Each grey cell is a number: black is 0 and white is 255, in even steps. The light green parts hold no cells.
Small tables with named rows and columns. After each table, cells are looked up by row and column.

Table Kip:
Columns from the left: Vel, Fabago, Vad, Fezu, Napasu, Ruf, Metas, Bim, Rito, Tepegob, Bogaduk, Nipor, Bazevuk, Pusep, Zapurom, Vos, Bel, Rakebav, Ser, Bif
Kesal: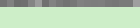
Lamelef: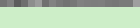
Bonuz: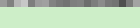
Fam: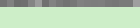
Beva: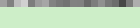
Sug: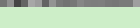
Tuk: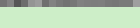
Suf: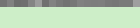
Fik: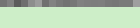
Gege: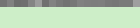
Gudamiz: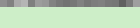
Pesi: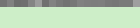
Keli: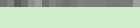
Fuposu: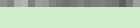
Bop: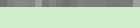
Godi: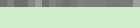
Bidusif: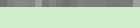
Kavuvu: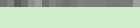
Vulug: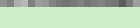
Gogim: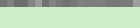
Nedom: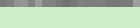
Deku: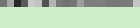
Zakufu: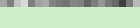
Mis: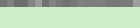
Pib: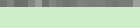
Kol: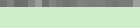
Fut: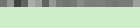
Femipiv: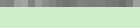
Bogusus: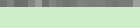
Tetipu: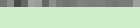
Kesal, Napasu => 132
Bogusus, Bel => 118
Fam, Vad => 109
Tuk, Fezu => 109
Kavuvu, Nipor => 129
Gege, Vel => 116
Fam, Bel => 118
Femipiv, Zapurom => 126
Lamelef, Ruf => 156
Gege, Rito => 120
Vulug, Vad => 173
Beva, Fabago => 128

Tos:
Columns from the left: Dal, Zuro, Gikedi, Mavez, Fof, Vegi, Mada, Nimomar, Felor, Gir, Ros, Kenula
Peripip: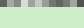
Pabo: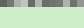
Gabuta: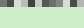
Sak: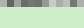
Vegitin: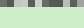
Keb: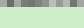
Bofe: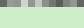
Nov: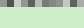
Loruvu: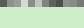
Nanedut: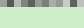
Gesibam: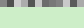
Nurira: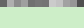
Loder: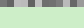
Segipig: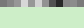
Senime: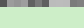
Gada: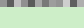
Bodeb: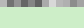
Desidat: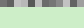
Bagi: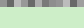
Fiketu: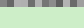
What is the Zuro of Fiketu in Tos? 103
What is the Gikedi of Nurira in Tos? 140
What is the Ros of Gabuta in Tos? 75
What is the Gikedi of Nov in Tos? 204
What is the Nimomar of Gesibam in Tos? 120
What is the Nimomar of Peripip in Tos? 117
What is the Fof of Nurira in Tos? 112
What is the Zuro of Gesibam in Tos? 80
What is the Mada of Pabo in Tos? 108
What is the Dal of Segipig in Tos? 120
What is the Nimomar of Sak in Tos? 202
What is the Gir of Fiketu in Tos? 179
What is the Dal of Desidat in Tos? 115
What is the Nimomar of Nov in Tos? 135
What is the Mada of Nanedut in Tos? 125
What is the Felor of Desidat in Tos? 138
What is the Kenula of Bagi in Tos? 159
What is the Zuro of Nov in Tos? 81
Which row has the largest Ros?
Peripip

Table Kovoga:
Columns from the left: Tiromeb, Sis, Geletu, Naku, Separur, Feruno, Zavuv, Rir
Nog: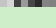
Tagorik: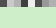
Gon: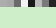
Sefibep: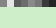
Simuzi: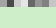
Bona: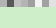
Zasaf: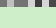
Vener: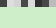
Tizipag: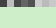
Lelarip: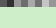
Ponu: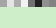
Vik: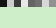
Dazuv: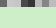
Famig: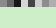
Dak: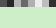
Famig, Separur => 68
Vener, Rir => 187
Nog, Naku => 153
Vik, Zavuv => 215
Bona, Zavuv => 161
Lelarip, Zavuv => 197
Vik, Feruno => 112
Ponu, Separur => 112
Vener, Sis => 221
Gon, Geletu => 106
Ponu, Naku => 242
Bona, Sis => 89
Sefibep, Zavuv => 58
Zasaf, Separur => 211
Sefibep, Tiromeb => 132
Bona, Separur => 159
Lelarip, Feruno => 113
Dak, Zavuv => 189
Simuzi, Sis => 74

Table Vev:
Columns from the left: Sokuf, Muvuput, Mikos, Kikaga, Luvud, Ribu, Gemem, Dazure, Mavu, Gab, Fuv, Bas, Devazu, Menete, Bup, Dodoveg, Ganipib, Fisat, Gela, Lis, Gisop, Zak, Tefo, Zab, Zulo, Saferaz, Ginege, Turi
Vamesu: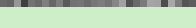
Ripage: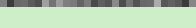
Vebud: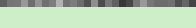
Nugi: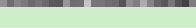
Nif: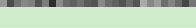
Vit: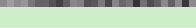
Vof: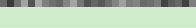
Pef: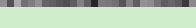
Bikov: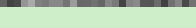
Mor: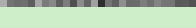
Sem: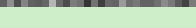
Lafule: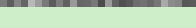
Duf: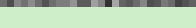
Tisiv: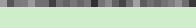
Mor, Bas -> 140
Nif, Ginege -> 70
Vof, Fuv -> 164
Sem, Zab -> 139
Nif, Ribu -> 84
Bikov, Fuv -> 155
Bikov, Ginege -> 73
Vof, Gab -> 132
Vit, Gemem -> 101
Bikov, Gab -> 116
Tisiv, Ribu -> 112
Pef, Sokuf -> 143
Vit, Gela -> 116
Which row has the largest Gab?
Nugi

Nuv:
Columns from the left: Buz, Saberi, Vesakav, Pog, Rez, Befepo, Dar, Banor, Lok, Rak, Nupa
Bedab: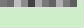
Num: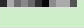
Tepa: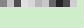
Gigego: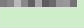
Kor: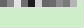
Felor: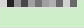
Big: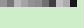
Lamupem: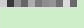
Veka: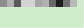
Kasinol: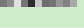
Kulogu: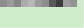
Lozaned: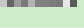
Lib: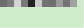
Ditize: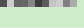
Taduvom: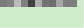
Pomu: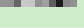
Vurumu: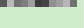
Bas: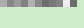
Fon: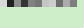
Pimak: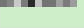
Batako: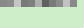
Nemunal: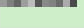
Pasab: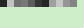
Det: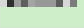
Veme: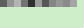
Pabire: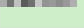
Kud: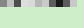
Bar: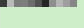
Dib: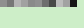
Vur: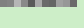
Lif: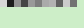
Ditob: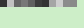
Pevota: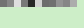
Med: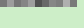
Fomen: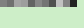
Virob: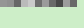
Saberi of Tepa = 197
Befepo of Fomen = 135
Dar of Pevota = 108
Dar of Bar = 38
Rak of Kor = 122
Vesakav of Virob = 103
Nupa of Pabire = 175
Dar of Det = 151
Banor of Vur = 101
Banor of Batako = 121
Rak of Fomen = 131
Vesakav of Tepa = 79
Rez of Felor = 160
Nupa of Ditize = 171
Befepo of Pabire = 199
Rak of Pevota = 134
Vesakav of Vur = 182
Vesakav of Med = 118
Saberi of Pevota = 135

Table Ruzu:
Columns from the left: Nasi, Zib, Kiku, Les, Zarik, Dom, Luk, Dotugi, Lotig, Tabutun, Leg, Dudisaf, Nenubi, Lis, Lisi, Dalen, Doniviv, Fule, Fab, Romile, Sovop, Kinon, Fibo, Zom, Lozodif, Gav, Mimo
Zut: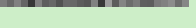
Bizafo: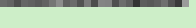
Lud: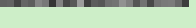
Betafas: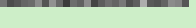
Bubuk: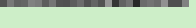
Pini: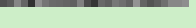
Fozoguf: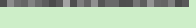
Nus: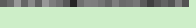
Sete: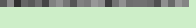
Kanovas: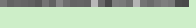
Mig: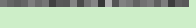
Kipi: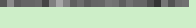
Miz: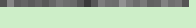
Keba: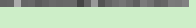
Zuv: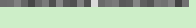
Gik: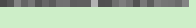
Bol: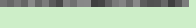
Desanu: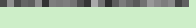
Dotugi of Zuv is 79
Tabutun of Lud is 71
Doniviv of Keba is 110
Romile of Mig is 98
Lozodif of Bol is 63
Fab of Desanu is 105
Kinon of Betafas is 89
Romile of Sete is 113
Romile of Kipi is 102
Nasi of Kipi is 87
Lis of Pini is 53
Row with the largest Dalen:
Mig

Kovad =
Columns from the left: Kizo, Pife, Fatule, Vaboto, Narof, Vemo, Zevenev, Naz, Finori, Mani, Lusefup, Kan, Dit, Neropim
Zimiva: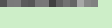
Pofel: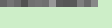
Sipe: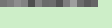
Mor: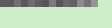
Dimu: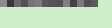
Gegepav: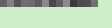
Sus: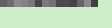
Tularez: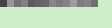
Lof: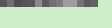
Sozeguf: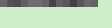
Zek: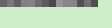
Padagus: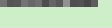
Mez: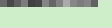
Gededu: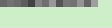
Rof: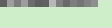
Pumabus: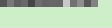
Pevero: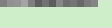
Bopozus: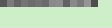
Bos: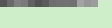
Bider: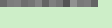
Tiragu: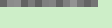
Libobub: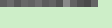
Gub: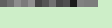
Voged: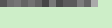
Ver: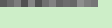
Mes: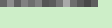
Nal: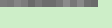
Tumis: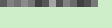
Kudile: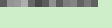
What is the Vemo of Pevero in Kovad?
94
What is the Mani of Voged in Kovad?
91
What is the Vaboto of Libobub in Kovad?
104
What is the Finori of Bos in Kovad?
113
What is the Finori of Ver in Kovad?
100
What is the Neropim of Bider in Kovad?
100
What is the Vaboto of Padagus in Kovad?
115
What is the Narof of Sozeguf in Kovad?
110
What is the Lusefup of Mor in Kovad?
96
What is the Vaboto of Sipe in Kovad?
130
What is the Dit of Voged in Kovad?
101
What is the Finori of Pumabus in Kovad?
102
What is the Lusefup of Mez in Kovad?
135
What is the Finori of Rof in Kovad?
127
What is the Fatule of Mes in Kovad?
96
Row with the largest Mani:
Pumabus

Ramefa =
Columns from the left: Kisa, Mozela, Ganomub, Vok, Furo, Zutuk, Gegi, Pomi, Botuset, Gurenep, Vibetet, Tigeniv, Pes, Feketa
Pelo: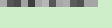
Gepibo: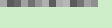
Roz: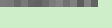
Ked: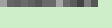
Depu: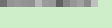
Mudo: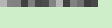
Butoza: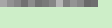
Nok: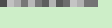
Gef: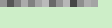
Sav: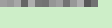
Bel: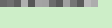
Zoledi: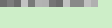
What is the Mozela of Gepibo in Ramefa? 92
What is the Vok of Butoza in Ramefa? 113
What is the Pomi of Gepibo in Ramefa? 93
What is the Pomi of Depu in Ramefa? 151
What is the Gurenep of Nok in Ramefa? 109
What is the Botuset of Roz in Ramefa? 131
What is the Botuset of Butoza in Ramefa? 182
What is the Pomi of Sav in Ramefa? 150
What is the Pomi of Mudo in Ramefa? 131
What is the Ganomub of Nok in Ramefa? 172
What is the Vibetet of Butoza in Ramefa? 148
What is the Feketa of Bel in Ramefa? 173
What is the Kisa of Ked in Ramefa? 160
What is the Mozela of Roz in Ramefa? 121
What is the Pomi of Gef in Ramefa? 105
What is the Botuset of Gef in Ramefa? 149
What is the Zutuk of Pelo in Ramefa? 168
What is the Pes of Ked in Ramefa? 126
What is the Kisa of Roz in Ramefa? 123
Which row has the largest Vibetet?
Nok

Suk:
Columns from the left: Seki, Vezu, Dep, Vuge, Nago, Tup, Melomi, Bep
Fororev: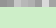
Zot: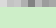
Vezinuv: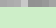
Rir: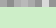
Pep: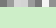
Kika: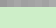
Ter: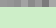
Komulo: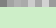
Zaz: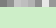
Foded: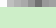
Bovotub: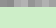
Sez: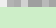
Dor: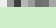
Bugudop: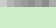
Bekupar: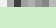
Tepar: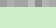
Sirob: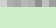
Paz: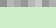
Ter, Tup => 154
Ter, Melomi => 123
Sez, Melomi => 185
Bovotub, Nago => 149
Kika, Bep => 171
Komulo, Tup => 166
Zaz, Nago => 178
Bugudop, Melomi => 139
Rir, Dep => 175
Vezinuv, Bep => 164

